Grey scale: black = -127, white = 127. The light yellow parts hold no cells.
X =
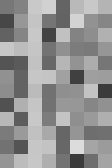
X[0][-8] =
-8
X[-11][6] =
18
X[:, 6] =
[72, 18, 14, -5, 45, 31, 67, 6, 26, -17, 37, -17]
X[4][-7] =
-37
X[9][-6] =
65
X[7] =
[-46, 48, 69, -13, 24, 23, 6, 17]
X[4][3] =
-23
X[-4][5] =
15
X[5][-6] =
70
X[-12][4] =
-27
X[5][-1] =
29
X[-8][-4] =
54
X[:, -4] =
[-27, -28, 65, 16, 54, 33, 15, 24, 68, -25, -24, -12]
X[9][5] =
21
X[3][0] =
71
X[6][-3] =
17
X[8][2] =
72
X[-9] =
[71, 60, 69, -12, 16, -3, -5, 22]
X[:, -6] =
[73, 68, 72, 69, 66, 70, 59, 69, 72, 65, 70, 71]
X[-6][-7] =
-28
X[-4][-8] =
56
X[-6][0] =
13
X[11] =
[21, 60, 71, 47, -12, -68, -17, 36]
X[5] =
[17, -28, 70, 68, 33, -63, 31, 29]

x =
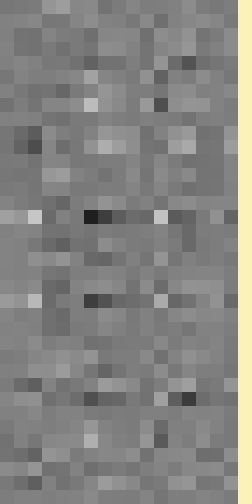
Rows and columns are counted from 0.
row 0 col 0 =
-8
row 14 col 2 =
-8
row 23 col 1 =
3
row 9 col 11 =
2
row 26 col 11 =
12
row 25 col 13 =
16
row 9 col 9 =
13
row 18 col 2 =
15
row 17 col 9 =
-4
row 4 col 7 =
-13
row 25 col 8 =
-2
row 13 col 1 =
-4
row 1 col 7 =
2
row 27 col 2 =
-32
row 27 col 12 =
20
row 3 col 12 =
11
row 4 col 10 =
-11
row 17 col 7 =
12
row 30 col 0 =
-5
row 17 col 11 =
1
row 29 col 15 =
3
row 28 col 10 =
-13
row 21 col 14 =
3
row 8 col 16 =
-2
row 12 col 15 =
-11
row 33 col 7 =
-9
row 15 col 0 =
32
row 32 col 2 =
-28
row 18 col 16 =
-7
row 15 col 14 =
-5
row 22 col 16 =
1
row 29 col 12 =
-2
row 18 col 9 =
0
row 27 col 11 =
-2
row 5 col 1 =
3
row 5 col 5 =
7
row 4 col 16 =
-4
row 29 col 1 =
1
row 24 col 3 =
-2
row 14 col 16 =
5

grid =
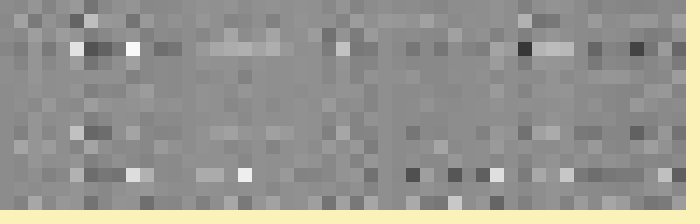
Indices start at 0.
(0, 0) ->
12
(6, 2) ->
18
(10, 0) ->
12
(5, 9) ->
1
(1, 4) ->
9
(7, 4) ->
12
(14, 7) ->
8
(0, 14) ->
18
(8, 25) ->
4
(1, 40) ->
13
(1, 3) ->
18
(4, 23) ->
8
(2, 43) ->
14
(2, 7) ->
8
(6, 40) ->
20
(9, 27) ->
15
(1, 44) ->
14
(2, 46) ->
-2
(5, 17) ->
2
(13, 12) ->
13
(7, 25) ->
14
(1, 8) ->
22
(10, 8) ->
9
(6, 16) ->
12
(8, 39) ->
19
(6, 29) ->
11
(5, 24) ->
18
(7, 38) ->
14
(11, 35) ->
7
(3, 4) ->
15
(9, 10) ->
8
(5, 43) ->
22
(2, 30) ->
9
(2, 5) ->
20
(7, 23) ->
26
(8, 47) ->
10

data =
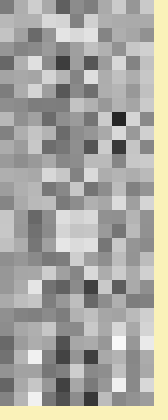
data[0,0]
-3
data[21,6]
-23
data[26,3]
-9
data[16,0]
71
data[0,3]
41
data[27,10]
88
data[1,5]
1
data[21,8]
47
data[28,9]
18
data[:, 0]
[-3, 56, 67, 22, -24, 36, -2, 14, 56, 1, 44, 26, 47, 29, 5, 70, 71, 64, 15, 23, 24, 42, 16, 13, -22, -13, 19, -26, 3]
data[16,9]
58
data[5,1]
40
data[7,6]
49
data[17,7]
-9
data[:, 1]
[46, 48, 33, 4, 48, 40, 44, 11, 16, 46, 28, 14, 44, 47, 42, 26, 24, 45, 23, 38, 44, 61, 3, 39, 28, 53, 34, 41, 53]
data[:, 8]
[75, 43, 46, 18, 88, 64, 53, 50, -89, 89, -70, 6, 52, 60, 92, 16, -10, 72, 60, 76, -34, 47, 35, 87, 120, 51, 64, 112, 8]
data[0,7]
42
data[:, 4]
[-32, 84, 100, 1, -66, 52, -39, -2, 15, -20, -8, 8, 71, 8, -5, 94, 84, 102, -2, 32, -30, 24, -2, 11, -46, -60, 0, -62, -47]
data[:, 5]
[12, 1, 89, 31, 30, 4, 10, 67, 27, 13, 15, 13, 2, 71, 13, 82, 68, 91, 78, 6, 11, 62, 50, 10, 39, 21, 78, 39, 13]
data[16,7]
26
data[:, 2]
[78, 49, -21, 10, 96, 37, 85, -2, 33, 68, 72, 25, 40, 55, 57, -23, -14, -9, 10, 39, 101, 69, 0, 47, 45, 113, 34, 70, 113]
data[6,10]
64
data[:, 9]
[22, 42, 38, 71, 3, 45, 24, 37, 85, 25, 69, 71, 45, 1, 31, 52, 58, 21, 20, 43, 42, -2, 58, 40, 23, 7, 9, 9, 18]
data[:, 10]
[73, 42, 17, 80, 65, 71, 64, 74, 9, 80, 6, 75, 58, 20, 85, 18, 17, 11, 60, 80, 15, 1, 79, 84, 106, 43, 40, 88, 28]
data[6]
[-2, 44, 85, 30, -39, 10, -17, 46, 53, 24, 64]

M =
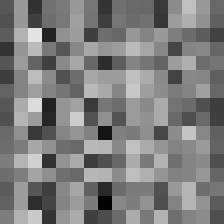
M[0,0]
-40
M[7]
[-40, 44, 92, -93, 21, 33, -69, -9, -18, 27, 10, 43, -12, -20, -47, -66]
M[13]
[-36, 29, -41, -64, 8, 37, -31, -86, -19, -4, -4, -45, 25, 53, -17, -9]
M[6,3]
3
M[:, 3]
[-14, -17, -93, -7, -63, 11, 3, -93, -89, -46, 16, -78, 15, -64, -59, -76]
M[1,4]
-7
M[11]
[-2, 52, 81, -78, 18, 43, -66, -47, -24, 43, -6, 50, -15, 4, 10, -49]
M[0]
[-40, 25, -78, -14, -5, 25, -9, -74, -15, -22, -23, -69, 11, 64, 25, -23]
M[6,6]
57
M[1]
[-46, 24, -63, -17, -7, 32, -11, -65, -9, -19, -14, -73, 28, 47, 17, -31]
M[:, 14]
[25, 17, -35, 7, -18, 5, 32, -47, -21, 7, 26, 10, 23, -17, 19, 12]
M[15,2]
74
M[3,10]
38
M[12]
[-17, -1, 36, 15, -16, -23, 54, 51, 12, 63, 48, 21, 1, 4, 23, -25]
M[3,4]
-40
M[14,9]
-2
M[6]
[-28, 3, 31, 3, -10, -28, 57, 41, 6, 71, 30, 13, -3, 3, 32, -24]
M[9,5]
21
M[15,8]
-20
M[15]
[-2, 49, 74, -76, 20, 43, -64, -51, -20, 43, -6, 50, -16, 3, 12, -49]
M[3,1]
21
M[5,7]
28
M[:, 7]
[-74, -65, -17, 20, -83, 28, 41, -9, 16, -107, 53, -47, 51, -86, -124, -51]
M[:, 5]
[25, 32, 29, 7, 39, -18, -28, 33, 76, 21, -22, 43, -23, 37, 27, 43]
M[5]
[-66, 3, 60, 11, -46, -18, 39, 28, 28, 63, 43, 10, -60, 8, 5, -31]

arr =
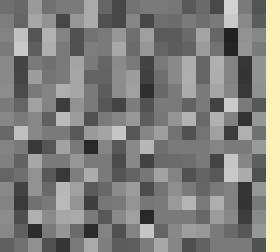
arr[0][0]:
-16
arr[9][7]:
36
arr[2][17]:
17
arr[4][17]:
-73
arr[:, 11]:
[-5, -17, -36, -27, -5, -17, -23, -5, -8, 30, -16, -22, 34, -12, -5, -5, -27, 40]
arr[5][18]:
19
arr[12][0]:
-27
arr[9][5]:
-39
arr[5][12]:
10
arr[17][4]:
-74
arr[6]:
[12, -52, -5, 4, 46, 38, -5, -35, 12, 32, -80, -23, -5, 43, -5, 37, 6, -71, 16]
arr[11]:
[0, -29, 39, -5, -5, 22, -5, -5, -52, 8, -60, -22, -19, -17, -5, -59, 69, 6, -33]
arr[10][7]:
5
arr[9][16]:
-67
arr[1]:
[-2, -27, 38, 18, -56, 22, 43, -47, -56, 5, -55, -17, -19, -5, -16, -5, 73, 9, -35]
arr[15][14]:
-24
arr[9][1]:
63
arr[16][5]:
-20
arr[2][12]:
-36
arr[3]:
[-5, 74, -33, 46, -5, -47, -1, -5, 39, -20, 22, -27, -35, -28, 27, -13, -91, 20, -5]
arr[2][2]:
-43
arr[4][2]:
-5
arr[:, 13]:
[-38, -5, -21, -28, 45, 46, 43, -29, 50, -47, -5, -17, -46, -5, 52, -5, 30, -48]
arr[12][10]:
-8
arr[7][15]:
-61
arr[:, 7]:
[-26, -47, -5, -5, -26, -28, -35, -41, -5, 36, 5, -5, -5, -23, -9, -39, 2, -1]
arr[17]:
[-31, -14, 16, -47, -74, -5, 42, -1, -34, -33, -3, 40, 6, -48, -29, -5, -5, -5, -46]
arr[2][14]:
36
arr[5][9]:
29
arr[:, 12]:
[-9, -19, -36, -35, 10, 10, -5, -5, 20, -13, -5, -19, 3, 15, 26, -4, 8, 6]
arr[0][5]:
-5
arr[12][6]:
44
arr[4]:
[9, -59, -5, -15, -5, 35, -5, -26, 11, -5, -60, -5, 10, 45, -26, 47, 2, -73, 19]

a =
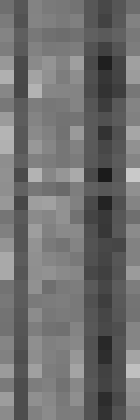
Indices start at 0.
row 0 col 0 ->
-16
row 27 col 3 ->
1
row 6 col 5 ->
4
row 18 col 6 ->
-46
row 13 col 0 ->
15
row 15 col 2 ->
11
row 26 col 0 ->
27
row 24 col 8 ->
-42
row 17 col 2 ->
19
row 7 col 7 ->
-67
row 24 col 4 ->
3
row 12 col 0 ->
17
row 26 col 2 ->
32
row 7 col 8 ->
-38
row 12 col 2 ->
51
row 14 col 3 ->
33
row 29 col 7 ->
-77
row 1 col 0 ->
-4
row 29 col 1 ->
-50
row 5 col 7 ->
-73
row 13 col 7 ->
-39
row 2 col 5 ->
-14
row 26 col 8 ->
-46
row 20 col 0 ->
-12
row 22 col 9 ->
-12
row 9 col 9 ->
38
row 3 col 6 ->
-44
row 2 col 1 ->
-32
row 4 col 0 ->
24
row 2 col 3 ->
-15
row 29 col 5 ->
-2
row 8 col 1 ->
-34
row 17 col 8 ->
-57
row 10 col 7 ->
-56
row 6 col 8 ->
-65
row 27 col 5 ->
8
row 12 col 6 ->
-53
